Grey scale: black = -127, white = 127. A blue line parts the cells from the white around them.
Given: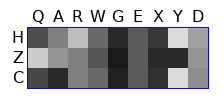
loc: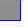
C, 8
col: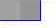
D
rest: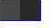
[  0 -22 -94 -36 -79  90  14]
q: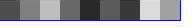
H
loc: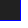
C, 4
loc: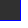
C, 6
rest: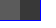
[90 34]

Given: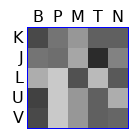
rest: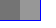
[-31 -31]
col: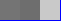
P
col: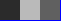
T
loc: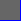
V, 4
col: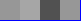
M
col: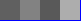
N
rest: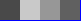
[-25]

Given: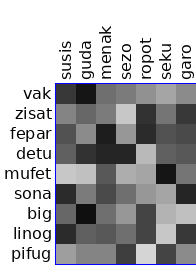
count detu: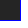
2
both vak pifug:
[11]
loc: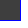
pifug, 3
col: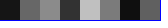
guda
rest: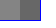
[ -4  71 -77 -10 -71]
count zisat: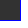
1

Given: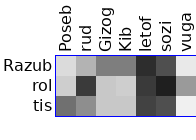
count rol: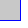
1
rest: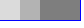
[-82 -48 105]

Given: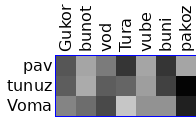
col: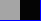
pakoz
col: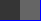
Tura
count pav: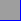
0

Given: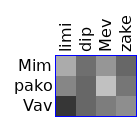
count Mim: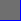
1
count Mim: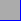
1
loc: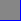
pako, 0
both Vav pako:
[-24]
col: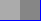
limi

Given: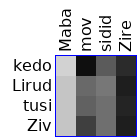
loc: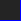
tusi, 3
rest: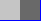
[ -8 -97]

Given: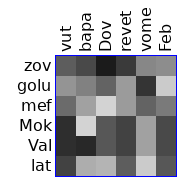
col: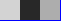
bapa
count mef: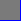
1
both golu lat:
[75]

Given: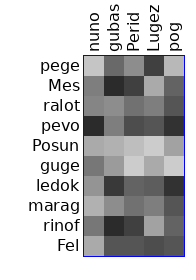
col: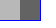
pog
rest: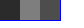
[-42 -77]
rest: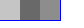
[-63  56]
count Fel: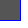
3
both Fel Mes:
[42]
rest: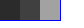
[-28]

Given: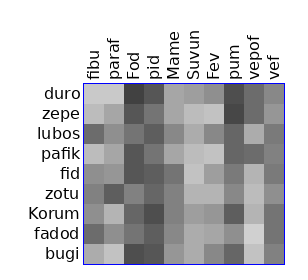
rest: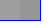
[-33  52 -11]
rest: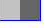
[-19   1]
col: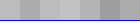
Suvun
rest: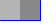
[60 15]
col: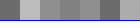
fibu

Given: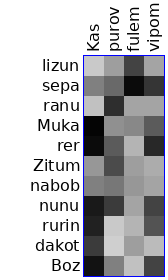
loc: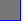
nabob, 1
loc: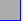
Zitum, 3
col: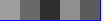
purov
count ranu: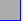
0

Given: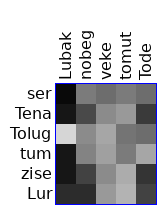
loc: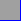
tum, 2
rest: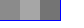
[-18]
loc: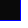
ser, 0
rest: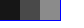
[ 25 -69]
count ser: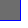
2
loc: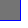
Tolug, 3
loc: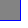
tum, 1

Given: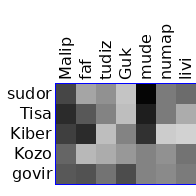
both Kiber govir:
[3]
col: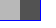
faf
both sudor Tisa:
[-4]
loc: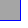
sudor, 1
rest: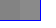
[-4]

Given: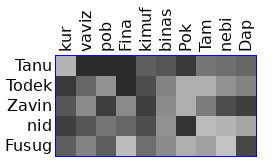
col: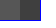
kur
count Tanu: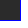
3
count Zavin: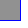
0
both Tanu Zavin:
[-41]
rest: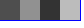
[52 39]
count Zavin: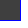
3

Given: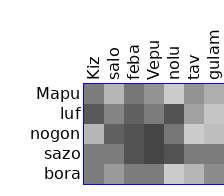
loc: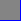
luf, 1
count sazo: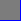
4
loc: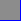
bora, 6

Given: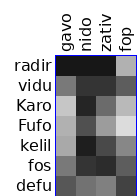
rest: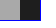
[-54   7]
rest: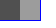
[92]
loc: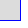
Fufo, 3
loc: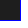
kelil, 1
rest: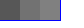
[-61]
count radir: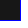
3
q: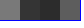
fos

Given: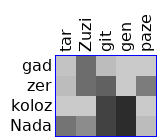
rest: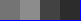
[60]
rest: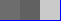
[-3]
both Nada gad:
[60]
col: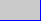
gen
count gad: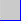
2
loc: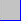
gad, 0

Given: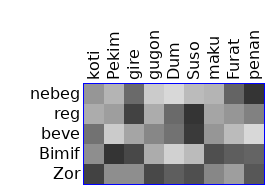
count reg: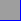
1
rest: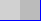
[-48 -33 -27]
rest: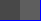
[-48   7  30 -40]
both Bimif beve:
[59]

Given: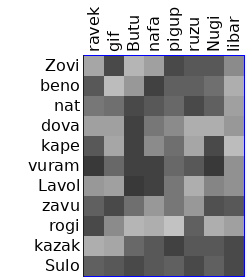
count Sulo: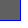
3
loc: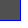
zavu, 6
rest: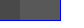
[11]
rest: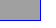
[-62  -8  11  46  46  24]

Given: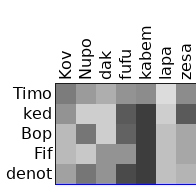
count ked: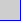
3
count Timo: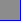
2
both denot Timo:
[19]
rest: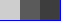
[ 78 -37]
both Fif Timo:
[19]
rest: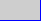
[-37 -66  78 -37]
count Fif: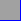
0

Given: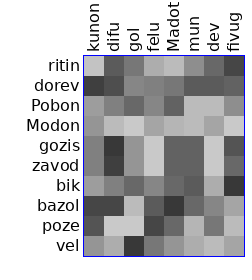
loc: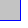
ritin, 0
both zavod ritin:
[-23]
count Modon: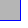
1
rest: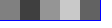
[-29  73 -23]
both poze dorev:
[-8]

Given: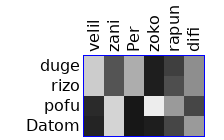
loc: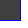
duge, 4
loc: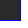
pofu, 0
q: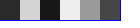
pofu
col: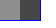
difi

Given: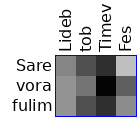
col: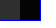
Timev
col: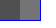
tob
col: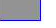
Lideb
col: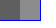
Fes
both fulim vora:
[19]

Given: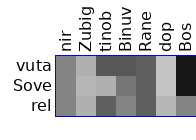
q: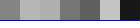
Sove
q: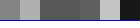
vuta
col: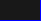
Bos
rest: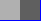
[  4 -32  54   4]
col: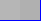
Zubig

